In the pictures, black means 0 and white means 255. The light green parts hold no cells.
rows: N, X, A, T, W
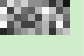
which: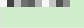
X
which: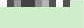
T
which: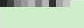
W
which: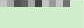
A
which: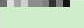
N

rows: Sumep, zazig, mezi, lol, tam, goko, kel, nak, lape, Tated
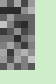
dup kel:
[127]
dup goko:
[112]
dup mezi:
[100]
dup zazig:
[43]
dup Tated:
[87]
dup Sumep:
[154]
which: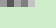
lape

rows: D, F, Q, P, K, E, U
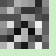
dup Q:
[80]
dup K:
[12]
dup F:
[54]

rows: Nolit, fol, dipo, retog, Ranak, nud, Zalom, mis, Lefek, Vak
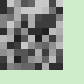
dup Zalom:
[144]
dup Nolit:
[200]
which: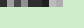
Ranak
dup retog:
[61]

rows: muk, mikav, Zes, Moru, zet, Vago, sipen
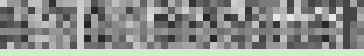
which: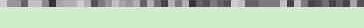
muk
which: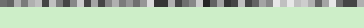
Zes
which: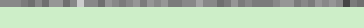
zet
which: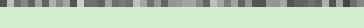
sipen
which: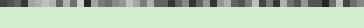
Moru
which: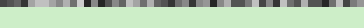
Vago

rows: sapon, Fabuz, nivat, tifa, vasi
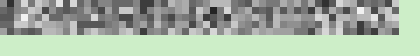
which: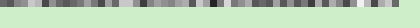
Fabuz
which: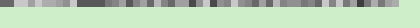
tifa

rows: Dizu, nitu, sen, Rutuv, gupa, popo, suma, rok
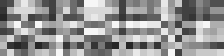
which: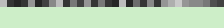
suma
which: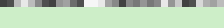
gupa
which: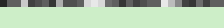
sen

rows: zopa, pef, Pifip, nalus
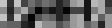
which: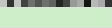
zopa
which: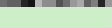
nalus
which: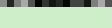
pef

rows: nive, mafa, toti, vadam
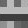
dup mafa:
[187]
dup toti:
[62]
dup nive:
[105]
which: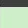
toti
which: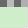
nive

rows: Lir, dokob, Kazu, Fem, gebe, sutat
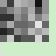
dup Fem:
[103]
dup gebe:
[185]
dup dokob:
[130]
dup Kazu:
[49]

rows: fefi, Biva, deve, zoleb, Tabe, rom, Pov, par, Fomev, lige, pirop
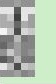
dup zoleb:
[172]
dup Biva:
[228]
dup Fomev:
[119]
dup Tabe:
[200]
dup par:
[145]
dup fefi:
[145]

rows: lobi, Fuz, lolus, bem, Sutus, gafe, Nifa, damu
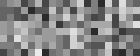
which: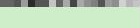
Fuz
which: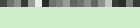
damu
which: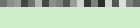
lobi

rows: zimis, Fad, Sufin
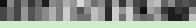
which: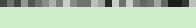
Sufin
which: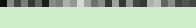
zimis
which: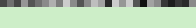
Fad

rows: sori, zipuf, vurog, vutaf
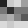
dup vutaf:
[218]
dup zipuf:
[119]

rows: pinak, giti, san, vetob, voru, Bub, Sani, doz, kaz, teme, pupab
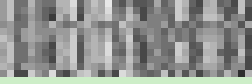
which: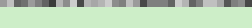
san
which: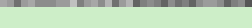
voru

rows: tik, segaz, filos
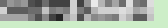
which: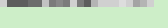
segaz
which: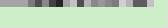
filos
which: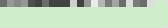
tik

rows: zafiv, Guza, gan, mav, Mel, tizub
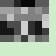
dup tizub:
[90]
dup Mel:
[22]
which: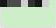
mav
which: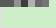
tizub
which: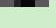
zafiv
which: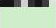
Mel

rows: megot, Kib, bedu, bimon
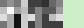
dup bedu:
[221]
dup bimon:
[62]
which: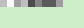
Kib

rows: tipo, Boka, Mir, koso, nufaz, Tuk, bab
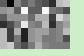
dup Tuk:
[121]
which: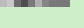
bab
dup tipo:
[93]
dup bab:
[121]
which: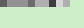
Mir
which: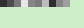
koso

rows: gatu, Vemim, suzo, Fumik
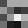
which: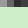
Vemim
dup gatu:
[169]

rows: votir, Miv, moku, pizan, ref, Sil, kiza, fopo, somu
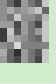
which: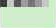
ref
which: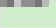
moku
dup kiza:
[129]

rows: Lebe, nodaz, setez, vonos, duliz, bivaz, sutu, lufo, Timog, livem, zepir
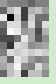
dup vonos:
[219]
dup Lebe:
[127]
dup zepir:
[191]
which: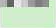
Timog
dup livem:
[165]
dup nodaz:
[191]
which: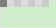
lufo

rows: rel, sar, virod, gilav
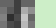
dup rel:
[101]
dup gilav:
[117]

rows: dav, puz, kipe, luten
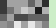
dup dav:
[162]
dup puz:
[177]
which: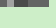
kipe
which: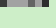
dav

